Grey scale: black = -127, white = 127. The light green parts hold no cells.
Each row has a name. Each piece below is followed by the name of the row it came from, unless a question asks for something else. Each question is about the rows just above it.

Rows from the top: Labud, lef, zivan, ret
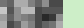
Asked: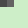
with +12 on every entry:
[-42 -16]
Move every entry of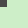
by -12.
[-66]
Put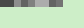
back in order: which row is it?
Labud

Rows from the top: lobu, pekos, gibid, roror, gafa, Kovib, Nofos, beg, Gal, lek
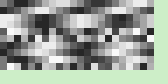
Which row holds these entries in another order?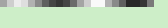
Gal
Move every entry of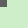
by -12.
[-44]
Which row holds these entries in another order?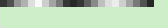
beg
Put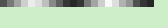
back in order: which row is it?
beg

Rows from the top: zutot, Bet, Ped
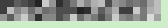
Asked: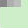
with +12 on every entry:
[19 59 73]
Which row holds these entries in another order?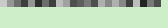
zutot

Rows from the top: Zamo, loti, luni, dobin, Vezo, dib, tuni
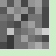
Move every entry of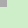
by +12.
[55]
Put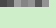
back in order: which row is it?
loti
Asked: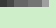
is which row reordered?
dib

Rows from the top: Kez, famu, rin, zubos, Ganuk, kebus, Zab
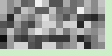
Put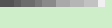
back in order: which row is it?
Kez
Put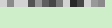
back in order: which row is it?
zubos
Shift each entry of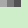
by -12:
[ 29 -17 -56]
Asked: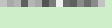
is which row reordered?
famu

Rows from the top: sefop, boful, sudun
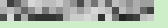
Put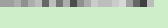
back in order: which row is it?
sefop
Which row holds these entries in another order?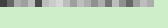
boful
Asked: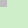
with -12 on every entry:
[49]
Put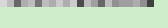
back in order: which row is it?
sefop

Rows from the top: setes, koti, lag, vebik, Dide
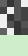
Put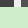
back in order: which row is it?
koti
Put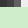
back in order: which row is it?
Dide
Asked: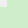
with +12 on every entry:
[123]
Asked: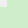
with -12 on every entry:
[99]
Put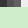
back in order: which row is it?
setes

